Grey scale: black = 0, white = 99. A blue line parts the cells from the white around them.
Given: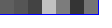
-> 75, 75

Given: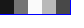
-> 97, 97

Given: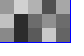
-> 42, 81

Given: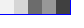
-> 42, 94

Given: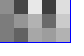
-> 69, 90

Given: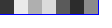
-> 85, 91

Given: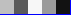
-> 96, 96

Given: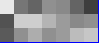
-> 70, 90
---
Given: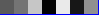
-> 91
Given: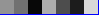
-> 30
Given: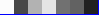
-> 44
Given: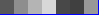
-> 28
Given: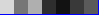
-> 7
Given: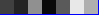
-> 35
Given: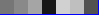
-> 81
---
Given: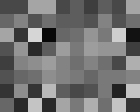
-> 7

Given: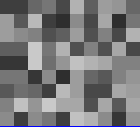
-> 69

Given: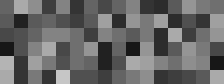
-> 58

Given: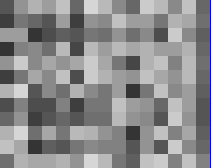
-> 37

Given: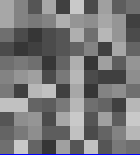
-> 29

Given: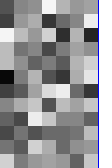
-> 14

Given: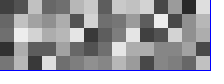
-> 67

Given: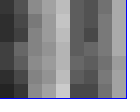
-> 66

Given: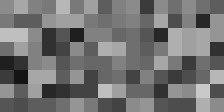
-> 58
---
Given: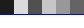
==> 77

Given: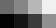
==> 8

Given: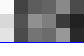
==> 42

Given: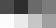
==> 91

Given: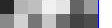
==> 42

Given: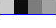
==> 5

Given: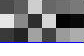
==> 26
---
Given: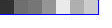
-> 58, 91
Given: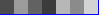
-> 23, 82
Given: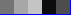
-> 76, 76
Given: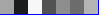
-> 32, 96
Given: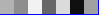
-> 40, 94
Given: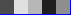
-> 71, 87
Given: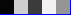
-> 23, 94
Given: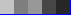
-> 59, 76
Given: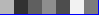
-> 55, 94
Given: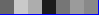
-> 11, 78
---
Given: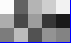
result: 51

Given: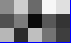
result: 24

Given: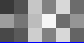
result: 39

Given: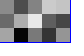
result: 58

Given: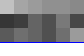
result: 60

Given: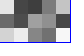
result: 96
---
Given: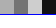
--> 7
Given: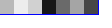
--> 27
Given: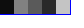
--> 76
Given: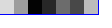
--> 73
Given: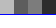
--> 17
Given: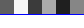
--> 52
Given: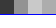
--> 67
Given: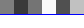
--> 75
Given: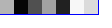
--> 85
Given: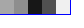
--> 93
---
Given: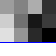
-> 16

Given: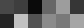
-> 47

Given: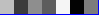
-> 1

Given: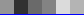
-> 85

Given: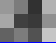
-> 32

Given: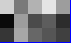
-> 33

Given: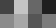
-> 33

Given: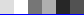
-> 15

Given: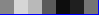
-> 12
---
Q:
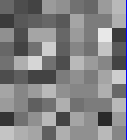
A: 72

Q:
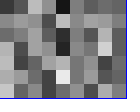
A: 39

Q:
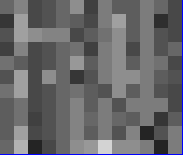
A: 28

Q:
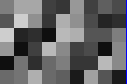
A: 29

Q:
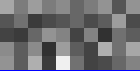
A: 57

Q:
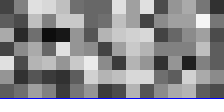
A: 19
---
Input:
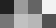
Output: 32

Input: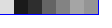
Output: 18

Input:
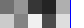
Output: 21

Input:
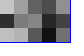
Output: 15

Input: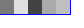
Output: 47

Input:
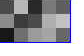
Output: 16

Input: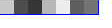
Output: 30
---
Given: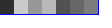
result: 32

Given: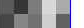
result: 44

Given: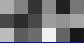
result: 93

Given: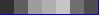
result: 77

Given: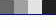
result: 62

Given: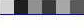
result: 22
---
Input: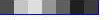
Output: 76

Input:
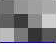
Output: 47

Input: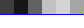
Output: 9

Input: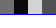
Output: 4

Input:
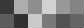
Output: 19

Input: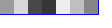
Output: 84

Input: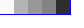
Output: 70

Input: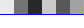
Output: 45
